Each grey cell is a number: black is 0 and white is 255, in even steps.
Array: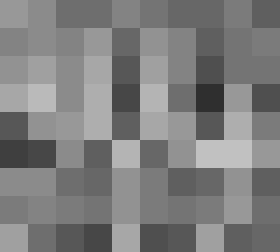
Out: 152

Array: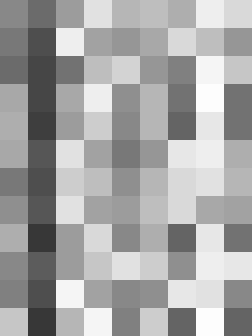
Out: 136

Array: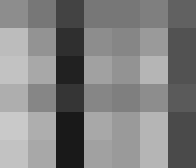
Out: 141

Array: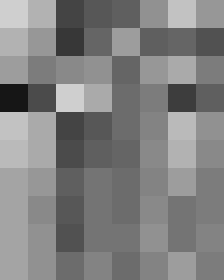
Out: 207

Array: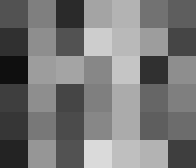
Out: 82

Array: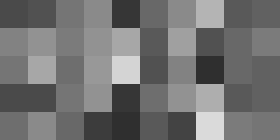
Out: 74
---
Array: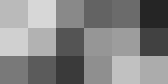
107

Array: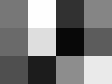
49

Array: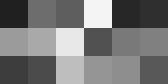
39

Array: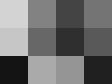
68

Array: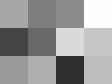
139

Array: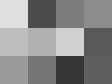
124
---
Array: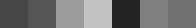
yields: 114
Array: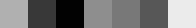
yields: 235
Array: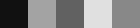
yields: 136
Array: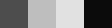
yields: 11
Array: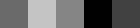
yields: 65
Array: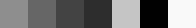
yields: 249
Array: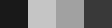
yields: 57
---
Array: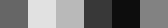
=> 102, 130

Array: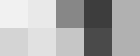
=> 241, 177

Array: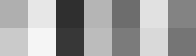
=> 175, 117

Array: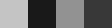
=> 196, 56

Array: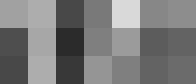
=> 161, 107

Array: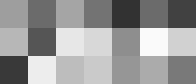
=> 158, 121

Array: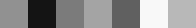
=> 145, 184

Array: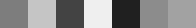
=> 125, 162

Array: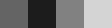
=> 100, 212

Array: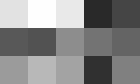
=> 226, 128
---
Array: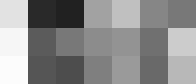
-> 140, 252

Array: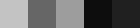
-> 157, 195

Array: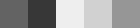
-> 238, 238

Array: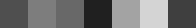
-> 32, 212

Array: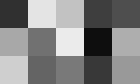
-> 235, 235

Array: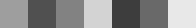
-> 211, 232

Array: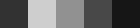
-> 145, 206
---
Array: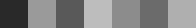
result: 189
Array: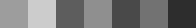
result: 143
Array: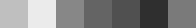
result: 100
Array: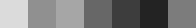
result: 103
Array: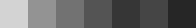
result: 84
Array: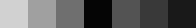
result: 5
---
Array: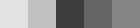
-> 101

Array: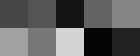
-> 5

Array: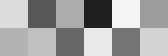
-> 116

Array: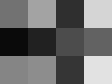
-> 53

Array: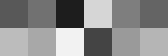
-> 154

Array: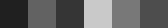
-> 120

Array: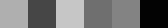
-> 131
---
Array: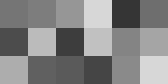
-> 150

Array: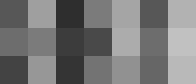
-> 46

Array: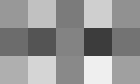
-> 123

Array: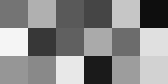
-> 89

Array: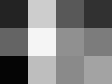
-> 88

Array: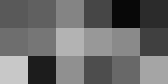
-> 132
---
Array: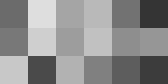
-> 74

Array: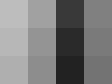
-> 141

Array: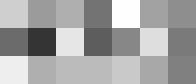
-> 175

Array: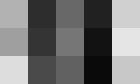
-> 74

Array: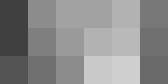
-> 112

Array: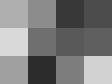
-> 44
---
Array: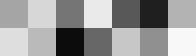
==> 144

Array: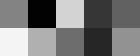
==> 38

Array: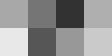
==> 152

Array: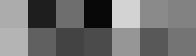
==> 88

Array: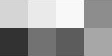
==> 92

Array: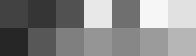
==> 155
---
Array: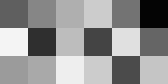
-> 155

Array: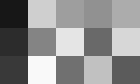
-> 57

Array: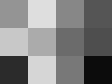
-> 43

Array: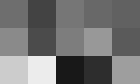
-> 204

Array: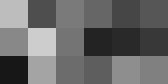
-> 23

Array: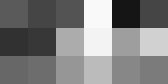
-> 103

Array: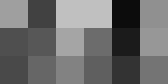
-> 73

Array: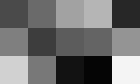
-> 209
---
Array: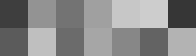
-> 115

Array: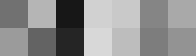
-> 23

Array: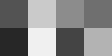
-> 140

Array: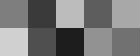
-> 188

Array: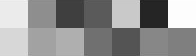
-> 63

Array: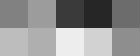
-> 58
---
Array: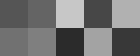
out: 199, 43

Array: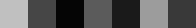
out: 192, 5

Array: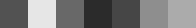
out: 230, 43

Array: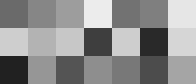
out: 236, 33

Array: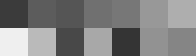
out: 239, 52

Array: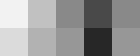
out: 242, 39
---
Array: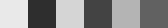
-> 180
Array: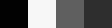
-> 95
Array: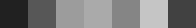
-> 197
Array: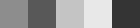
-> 232
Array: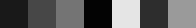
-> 45
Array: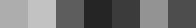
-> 147
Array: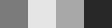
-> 168
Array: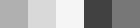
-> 65
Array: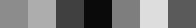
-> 221
